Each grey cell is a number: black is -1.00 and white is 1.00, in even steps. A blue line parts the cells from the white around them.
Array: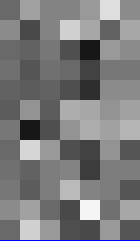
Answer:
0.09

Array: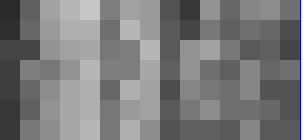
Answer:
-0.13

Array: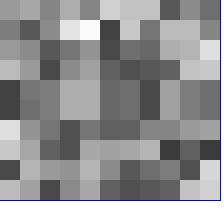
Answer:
-0.14

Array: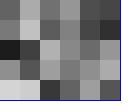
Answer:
-0.45

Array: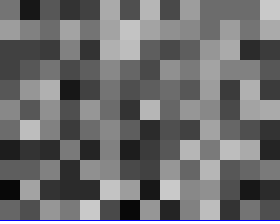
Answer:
0.58

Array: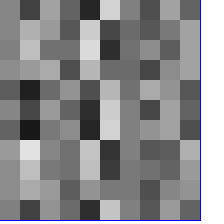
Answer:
-0.22

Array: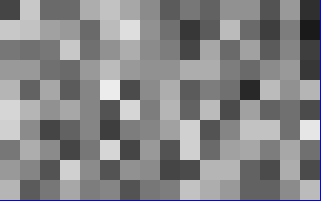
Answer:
-0.63

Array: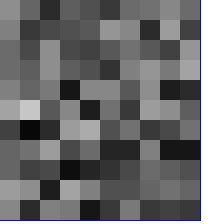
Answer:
-0.16
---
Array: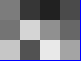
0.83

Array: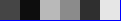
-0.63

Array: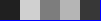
0.42

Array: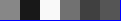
-0.50

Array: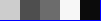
0.94

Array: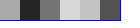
0.53

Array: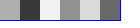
0.71
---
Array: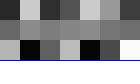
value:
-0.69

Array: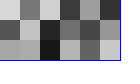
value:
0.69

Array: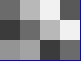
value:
-0.16

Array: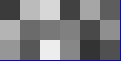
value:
-0.54

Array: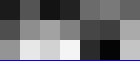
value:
-0.79

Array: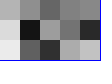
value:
0.41

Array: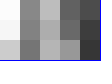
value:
0.98
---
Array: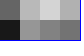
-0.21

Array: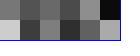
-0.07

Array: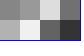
0.05

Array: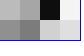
0.47

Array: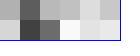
0.39

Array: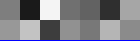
-0.01

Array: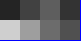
-0.72
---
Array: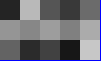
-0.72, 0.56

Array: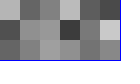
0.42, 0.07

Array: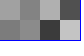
0.26, 0.54

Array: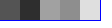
-0.34, 0.75

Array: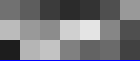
-0.11, -0.49

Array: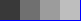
-0.55, 0.49

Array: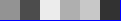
0.15, -0.61

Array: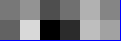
-0.06, 0.27

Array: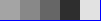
0.29, 0.77

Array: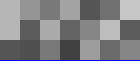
0.43, 0.05
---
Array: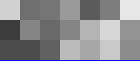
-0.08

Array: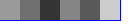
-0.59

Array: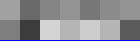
0.04

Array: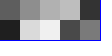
0.39

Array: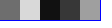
-0.87

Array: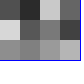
0.58
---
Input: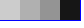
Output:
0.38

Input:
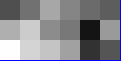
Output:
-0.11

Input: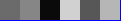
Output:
0.05

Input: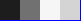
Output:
-0.11

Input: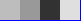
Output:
0.20

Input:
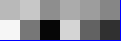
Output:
0.56
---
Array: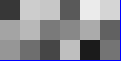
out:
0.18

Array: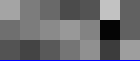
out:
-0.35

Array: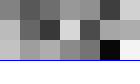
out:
0.52

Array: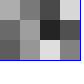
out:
-0.27

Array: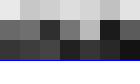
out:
-0.58

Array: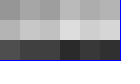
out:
-0.39

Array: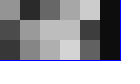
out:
-0.57

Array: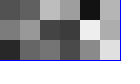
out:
-0.69

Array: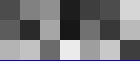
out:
0.41

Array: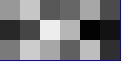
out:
-0.04
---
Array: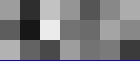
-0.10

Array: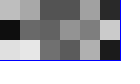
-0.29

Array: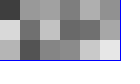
0.09

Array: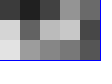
0.05

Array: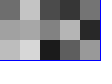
-0.79

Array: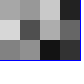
0.13

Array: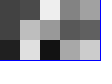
-0.86

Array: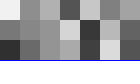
-0.50

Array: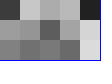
-0.05

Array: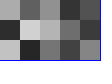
-0.08
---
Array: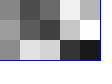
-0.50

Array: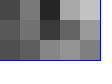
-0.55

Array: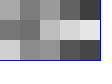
0.48

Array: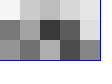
-0.55

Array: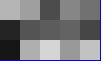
-0.28

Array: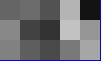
-0.60
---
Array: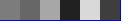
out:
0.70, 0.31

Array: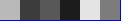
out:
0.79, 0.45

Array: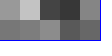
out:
0.53, 0.20

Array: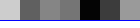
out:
0.61, 0.21

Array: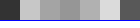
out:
0.72, 0.56

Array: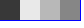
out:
0.83, 0.44

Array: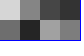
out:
0.68, 0.26

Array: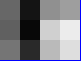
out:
0.85, 0.74

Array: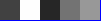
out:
0.99, 0.19

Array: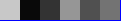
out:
0.57, 0.18
